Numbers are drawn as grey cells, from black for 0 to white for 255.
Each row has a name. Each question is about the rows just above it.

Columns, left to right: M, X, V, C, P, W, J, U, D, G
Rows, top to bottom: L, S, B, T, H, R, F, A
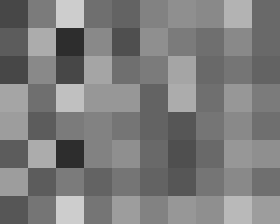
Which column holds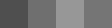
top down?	P
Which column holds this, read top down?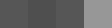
J
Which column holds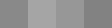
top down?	C
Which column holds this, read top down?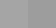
M
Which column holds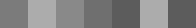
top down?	X
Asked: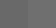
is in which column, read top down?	U

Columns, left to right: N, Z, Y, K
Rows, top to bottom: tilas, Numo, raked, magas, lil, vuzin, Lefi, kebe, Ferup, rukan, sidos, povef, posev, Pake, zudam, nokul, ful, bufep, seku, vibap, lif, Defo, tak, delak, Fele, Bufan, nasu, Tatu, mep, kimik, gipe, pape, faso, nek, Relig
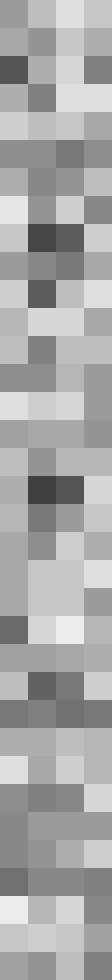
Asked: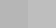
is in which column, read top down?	N
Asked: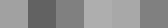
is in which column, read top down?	Z
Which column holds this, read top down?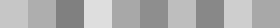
K
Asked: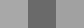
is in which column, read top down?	N
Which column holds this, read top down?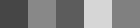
Z
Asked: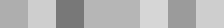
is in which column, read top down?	K

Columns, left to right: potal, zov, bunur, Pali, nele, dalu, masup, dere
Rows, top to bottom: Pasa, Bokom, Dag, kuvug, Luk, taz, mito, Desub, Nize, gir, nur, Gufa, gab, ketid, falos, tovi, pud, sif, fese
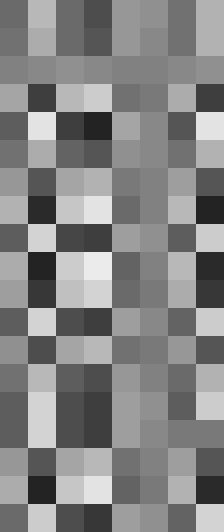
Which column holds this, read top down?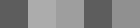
potal
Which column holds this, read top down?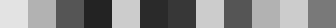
dere
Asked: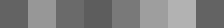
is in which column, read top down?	masup
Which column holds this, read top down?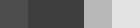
Pali
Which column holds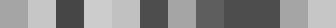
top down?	bunur

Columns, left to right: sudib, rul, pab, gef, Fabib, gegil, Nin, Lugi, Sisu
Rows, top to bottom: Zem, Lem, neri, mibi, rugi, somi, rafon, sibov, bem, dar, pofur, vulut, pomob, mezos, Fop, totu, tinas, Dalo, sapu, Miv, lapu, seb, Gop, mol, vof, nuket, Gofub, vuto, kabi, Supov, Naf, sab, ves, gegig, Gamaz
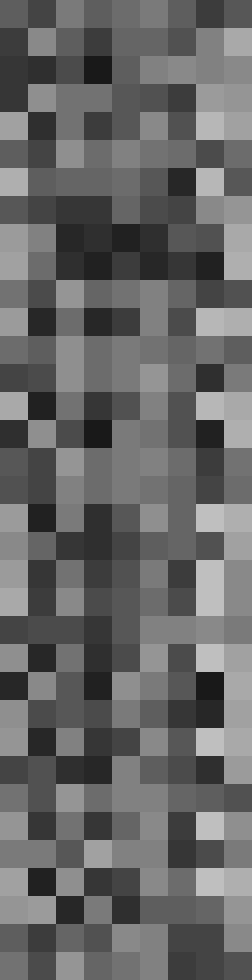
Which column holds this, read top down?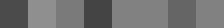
Fabib
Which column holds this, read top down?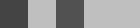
Lugi
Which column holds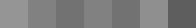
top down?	gegil
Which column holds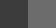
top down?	gef

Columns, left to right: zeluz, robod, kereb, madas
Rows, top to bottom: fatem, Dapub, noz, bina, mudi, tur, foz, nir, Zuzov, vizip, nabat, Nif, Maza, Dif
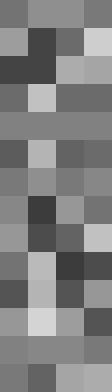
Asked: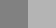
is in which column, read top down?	robod
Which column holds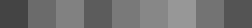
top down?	zeluz
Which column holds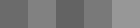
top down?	kereb
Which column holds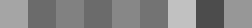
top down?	madas

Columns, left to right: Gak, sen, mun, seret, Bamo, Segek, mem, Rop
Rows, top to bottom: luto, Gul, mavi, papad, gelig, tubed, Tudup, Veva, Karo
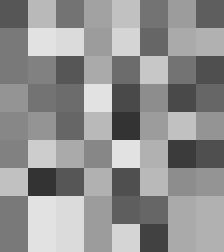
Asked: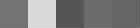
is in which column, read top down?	mun
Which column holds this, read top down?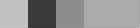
mem
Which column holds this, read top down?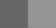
Rop
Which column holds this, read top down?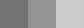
sen

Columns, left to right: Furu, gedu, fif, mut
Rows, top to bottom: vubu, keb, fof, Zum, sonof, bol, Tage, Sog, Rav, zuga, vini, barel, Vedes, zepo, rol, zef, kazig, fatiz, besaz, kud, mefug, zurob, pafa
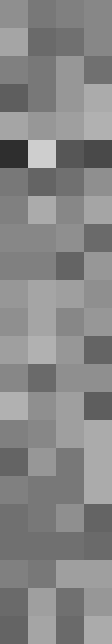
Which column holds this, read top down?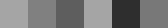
Furu
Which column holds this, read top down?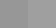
fif
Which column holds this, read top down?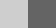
gedu
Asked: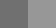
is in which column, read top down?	fif

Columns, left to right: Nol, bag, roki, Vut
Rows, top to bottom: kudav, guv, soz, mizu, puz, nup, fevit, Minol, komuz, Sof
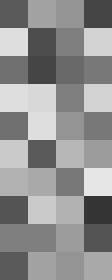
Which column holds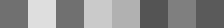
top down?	Nol
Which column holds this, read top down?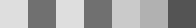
Nol
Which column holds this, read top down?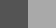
Vut
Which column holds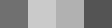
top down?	Nol

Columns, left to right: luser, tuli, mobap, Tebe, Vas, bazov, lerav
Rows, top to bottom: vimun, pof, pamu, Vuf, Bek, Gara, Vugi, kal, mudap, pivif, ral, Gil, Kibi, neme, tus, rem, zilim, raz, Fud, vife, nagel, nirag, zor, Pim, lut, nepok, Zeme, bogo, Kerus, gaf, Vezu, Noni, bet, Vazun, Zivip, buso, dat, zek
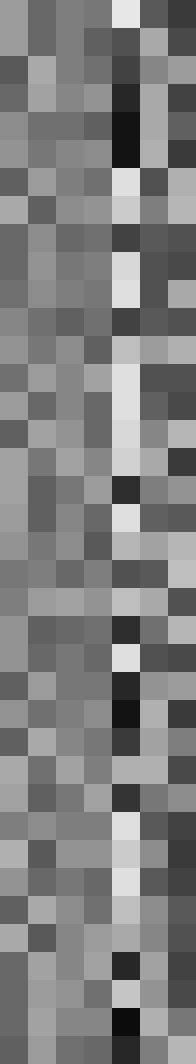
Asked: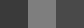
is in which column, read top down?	lerav
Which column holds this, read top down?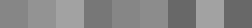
mobap
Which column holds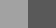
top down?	bazov
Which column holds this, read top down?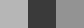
lerav
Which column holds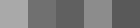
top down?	tuli
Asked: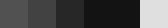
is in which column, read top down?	Vas

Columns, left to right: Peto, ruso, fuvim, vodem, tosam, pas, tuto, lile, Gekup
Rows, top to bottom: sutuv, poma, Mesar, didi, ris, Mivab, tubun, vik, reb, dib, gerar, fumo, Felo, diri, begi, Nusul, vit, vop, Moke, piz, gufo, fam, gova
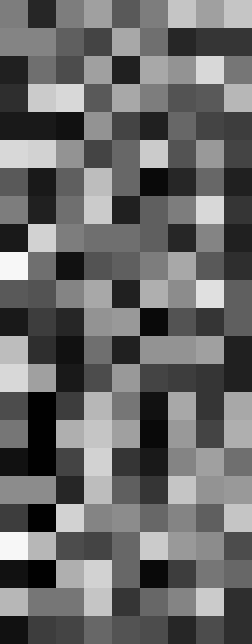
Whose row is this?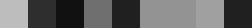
Felo
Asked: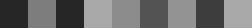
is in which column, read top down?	tuto
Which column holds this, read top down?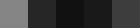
fuvim
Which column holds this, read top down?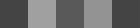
vodem
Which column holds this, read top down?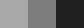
pas
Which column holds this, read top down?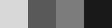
Peto

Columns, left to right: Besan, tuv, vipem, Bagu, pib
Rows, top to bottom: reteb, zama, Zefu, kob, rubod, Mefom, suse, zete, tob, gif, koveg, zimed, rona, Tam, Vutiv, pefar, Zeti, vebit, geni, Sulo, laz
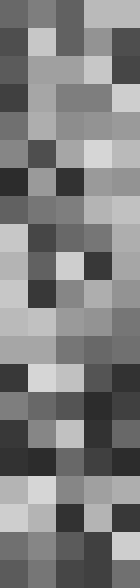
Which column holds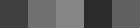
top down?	Besan
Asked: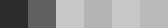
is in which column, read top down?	Besan
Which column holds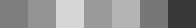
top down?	Bagu
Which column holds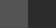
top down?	Bagu
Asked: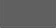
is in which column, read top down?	vipem
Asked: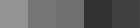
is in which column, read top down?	pib
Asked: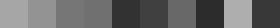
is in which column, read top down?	pib

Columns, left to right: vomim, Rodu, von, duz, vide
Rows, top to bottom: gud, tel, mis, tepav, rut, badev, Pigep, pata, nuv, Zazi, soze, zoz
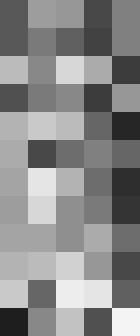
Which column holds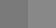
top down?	Rodu
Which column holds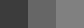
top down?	duz

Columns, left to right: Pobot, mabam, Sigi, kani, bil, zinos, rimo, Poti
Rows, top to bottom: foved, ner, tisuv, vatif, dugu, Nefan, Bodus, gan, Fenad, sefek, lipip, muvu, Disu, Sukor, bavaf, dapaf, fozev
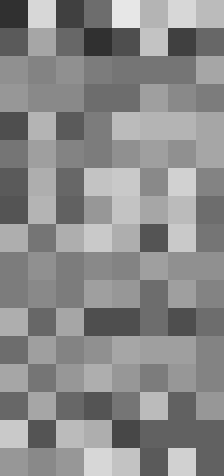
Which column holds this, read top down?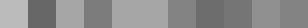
Poti
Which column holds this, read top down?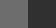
kani
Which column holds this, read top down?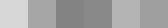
mabam
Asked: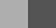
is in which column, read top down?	kani
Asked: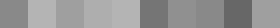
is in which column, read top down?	mabam
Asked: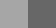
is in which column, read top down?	Pobot

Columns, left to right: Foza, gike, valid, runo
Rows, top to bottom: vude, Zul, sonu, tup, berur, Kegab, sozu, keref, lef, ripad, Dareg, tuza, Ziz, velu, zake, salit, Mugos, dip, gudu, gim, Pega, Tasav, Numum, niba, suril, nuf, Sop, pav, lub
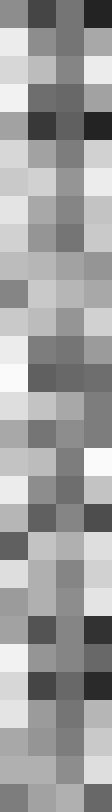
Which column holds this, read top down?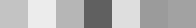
Foza
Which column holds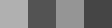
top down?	gike
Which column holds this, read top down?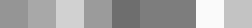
runo
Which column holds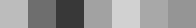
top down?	gike
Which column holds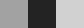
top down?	runo
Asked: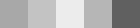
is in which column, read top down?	Foza
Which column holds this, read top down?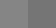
valid

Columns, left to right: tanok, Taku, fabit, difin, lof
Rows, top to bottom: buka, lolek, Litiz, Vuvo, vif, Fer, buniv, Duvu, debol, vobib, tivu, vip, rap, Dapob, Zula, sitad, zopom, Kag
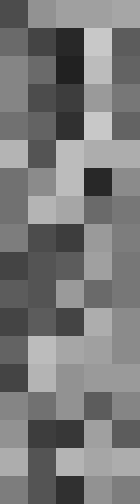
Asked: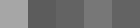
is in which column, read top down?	lof
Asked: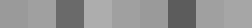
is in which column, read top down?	difin
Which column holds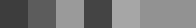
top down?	fabit

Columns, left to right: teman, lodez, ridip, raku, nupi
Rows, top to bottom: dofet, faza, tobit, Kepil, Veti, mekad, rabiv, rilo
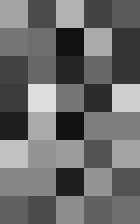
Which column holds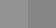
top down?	lodez
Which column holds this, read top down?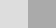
lodez
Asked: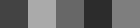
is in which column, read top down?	raku
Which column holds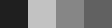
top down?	teman
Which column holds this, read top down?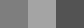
nupi
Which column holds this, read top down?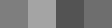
nupi

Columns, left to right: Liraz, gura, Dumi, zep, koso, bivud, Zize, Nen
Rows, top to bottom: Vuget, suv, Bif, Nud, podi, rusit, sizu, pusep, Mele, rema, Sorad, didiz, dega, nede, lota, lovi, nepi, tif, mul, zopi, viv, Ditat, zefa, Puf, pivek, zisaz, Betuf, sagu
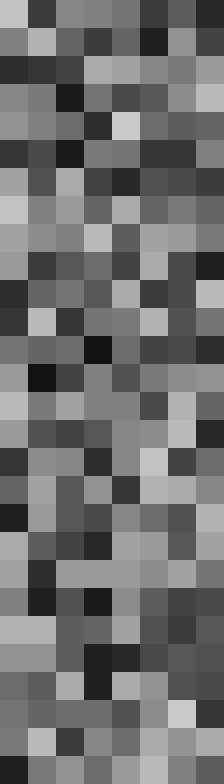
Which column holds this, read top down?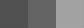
bivud
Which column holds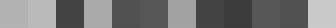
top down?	Zize
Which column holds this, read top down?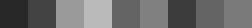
Nen

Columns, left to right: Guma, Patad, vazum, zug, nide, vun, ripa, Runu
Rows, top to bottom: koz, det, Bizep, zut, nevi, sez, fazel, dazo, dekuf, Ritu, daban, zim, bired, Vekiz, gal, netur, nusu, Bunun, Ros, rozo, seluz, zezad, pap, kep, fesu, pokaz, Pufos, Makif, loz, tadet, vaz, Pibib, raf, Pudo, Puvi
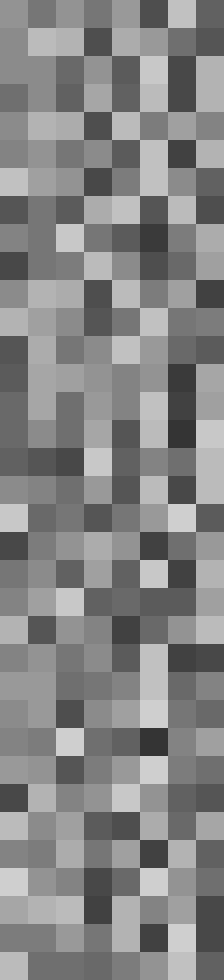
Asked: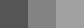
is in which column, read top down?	vazum
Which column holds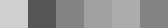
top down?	vazum
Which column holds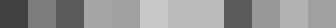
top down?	Runu

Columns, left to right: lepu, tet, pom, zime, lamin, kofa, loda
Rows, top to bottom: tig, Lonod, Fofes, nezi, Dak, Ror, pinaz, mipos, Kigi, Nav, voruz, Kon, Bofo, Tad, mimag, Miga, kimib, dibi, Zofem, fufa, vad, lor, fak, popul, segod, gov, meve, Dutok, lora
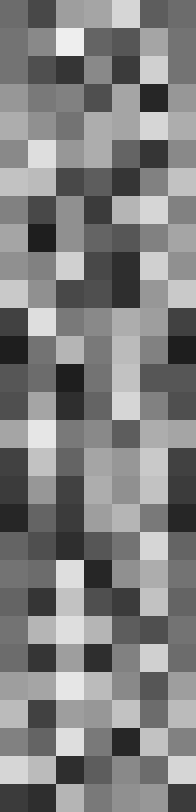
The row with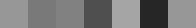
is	nezi
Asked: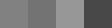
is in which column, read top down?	pom
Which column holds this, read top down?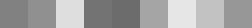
tet
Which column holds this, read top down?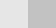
tet
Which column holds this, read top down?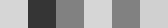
kofa
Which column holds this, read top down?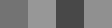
pom
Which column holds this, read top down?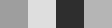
pom

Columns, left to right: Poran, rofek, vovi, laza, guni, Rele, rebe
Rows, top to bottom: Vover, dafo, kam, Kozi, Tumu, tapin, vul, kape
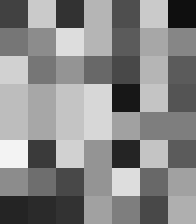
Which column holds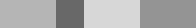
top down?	laza
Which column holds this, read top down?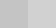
vovi
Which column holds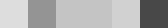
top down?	vovi
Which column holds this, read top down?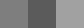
rebe
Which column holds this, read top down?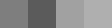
rebe
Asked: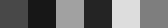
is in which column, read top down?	guni

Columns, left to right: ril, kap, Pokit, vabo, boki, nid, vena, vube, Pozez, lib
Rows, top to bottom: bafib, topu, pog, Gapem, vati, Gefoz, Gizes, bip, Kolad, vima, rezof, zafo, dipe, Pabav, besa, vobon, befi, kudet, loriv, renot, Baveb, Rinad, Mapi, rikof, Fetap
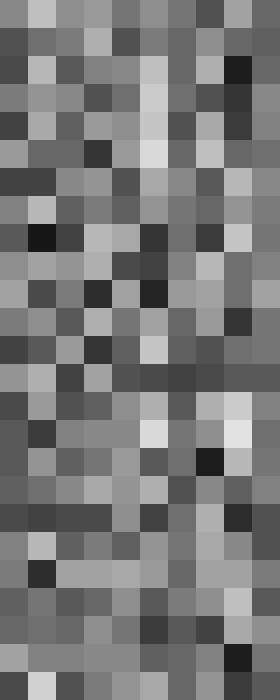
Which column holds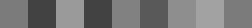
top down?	ril
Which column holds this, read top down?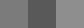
lib
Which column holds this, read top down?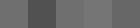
vena
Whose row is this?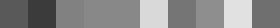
vobon
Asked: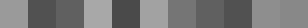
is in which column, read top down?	boki
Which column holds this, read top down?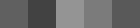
Pokit
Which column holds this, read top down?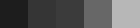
Pozez

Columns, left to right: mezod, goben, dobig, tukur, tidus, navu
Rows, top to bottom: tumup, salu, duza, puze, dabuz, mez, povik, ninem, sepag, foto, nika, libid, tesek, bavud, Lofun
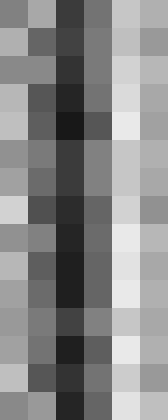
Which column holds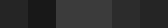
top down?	dobig
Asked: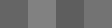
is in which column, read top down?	tukur
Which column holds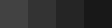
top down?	dobig

